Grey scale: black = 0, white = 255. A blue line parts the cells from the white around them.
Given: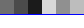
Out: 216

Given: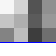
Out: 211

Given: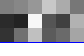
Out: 200

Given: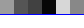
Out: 7

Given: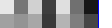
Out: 223

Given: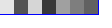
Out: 160

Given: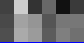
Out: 104
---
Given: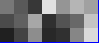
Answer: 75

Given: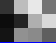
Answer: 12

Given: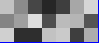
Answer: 132

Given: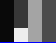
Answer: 9

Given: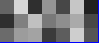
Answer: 47

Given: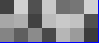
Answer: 167

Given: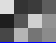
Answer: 30

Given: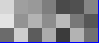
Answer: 227

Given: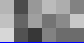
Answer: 193
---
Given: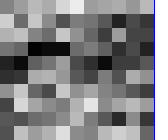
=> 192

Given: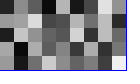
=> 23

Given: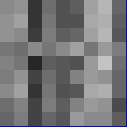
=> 124

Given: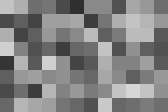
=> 181

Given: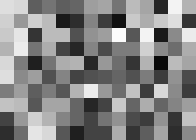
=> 109
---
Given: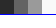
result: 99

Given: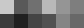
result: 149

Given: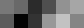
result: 152

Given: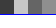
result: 101

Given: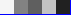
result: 130

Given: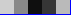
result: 137

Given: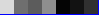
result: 111
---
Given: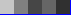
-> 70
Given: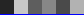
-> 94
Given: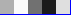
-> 113
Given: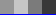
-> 123
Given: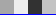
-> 50
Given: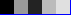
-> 35
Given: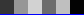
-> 210
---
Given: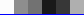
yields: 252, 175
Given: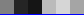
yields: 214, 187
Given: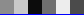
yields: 237, 201
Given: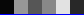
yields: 226, 151
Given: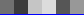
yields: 220, 197
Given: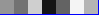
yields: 244, 207
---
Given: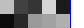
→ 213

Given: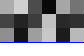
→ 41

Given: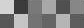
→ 80

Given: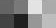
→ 227

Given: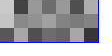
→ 123

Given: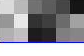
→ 107
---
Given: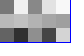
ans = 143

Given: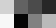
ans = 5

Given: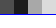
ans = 28

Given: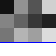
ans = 180

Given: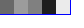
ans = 128

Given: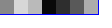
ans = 46
